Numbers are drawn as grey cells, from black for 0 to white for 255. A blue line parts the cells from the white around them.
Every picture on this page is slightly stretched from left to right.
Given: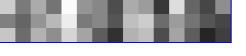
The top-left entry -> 205
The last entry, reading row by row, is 63
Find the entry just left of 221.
55
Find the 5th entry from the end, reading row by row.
77
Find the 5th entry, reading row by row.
251
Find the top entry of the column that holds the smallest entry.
70
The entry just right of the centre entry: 191
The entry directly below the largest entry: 237
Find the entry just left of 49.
93
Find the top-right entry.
142
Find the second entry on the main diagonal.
101
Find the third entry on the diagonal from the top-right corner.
93

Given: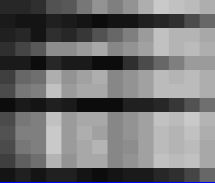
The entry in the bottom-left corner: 20
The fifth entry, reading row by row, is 88
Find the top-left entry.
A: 39
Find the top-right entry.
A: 174
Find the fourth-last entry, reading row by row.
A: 39
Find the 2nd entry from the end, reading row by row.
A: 69
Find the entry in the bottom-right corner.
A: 103
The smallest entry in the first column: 12
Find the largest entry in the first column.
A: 82
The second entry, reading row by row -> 39
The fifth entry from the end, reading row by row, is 26

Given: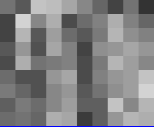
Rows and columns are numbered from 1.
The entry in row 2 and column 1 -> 67
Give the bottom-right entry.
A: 174
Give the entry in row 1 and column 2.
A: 88
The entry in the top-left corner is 115
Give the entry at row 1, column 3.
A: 195
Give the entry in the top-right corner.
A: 51
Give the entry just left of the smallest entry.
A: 115
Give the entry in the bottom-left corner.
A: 108
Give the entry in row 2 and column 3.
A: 135
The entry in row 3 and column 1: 67
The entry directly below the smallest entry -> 102

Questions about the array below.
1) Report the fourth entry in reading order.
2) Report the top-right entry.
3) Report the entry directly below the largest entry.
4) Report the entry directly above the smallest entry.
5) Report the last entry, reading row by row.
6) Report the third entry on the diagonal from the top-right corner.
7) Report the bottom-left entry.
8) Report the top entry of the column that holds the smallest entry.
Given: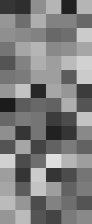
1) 181
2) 181
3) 53
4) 150
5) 137
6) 104
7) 150
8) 53

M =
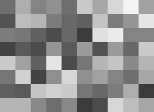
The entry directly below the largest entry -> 149
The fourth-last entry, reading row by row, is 75
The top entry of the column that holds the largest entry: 243
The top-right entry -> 161
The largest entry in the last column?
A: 229
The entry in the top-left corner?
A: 110
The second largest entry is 235
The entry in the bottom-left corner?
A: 181
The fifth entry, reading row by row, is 110
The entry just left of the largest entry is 215
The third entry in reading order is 131
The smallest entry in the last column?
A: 59
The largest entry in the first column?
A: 202
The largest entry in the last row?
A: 215
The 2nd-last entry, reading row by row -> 189
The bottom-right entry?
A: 167
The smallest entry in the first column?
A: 67
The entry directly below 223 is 83

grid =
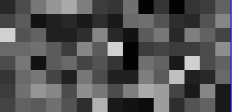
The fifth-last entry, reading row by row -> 157
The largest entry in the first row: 170
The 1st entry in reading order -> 40
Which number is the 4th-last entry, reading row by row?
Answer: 46
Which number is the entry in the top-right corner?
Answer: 98
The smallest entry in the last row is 11
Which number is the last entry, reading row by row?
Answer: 25
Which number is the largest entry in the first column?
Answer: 208
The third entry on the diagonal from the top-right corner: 126
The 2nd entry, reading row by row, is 76
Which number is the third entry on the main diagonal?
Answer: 98
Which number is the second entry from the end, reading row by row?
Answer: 98
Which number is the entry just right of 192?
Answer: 32
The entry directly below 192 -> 68
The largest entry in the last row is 178

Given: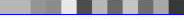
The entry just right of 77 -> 183
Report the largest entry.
232
